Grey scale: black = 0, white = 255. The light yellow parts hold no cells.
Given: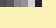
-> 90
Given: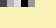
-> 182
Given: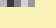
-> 59
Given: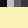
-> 190
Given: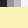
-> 150
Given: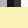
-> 23
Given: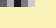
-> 176
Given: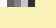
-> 102
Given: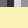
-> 49
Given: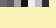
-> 90
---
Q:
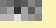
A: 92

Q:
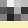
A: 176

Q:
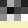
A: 58

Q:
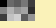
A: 163

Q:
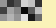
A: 92

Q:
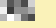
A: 143

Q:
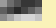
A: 95

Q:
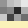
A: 39
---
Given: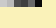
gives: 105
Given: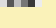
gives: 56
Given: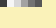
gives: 115
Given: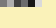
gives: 22
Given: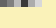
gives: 172
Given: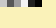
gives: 33
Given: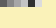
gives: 48
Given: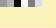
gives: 125
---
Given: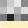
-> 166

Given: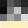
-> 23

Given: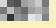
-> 213

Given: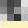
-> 110

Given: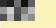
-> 44

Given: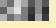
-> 152

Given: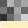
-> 90

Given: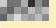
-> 203

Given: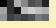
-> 4
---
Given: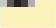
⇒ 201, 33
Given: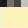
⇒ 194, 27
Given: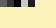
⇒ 200, 0
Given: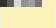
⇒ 217, 50
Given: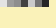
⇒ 227, 37
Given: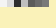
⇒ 244, 45
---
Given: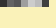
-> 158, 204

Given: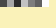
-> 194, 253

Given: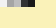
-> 189, 242

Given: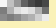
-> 235, 247

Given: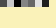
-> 132, 226

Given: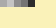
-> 141, 196

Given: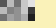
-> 145, 226

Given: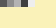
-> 179, 238
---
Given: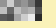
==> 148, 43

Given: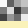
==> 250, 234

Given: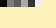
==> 8, 239

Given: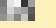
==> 121, 80

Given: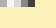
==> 175, 65

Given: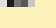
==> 224, 198

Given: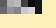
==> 93, 23

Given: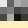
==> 231, 57

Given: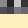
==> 136, 105
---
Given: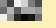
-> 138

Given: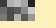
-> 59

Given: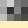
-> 178

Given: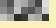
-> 124

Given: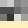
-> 187

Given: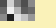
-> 79

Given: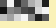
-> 87

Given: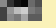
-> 137

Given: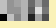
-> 192

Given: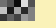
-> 112
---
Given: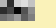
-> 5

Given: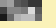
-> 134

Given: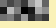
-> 126

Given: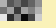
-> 58

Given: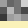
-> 116

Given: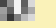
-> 243

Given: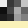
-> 172

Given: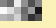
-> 182
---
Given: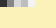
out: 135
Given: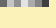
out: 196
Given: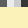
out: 235
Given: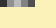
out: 145
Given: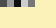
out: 160
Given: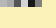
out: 169
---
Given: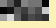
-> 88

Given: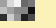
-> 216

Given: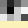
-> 35

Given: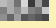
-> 170

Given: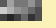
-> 161

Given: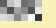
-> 192

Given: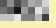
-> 141

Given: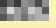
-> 100

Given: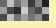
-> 191
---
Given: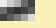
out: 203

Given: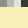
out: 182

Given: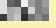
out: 101

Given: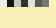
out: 20

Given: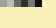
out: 188

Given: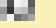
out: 82

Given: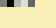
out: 6

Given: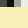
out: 17

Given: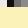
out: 15
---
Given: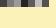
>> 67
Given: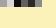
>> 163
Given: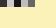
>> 50
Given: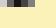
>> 207
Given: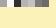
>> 165
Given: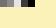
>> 113
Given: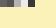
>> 98
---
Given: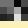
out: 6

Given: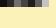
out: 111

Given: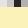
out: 39

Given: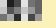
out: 72

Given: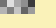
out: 168

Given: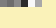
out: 138

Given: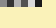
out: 179

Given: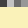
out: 108

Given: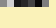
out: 24
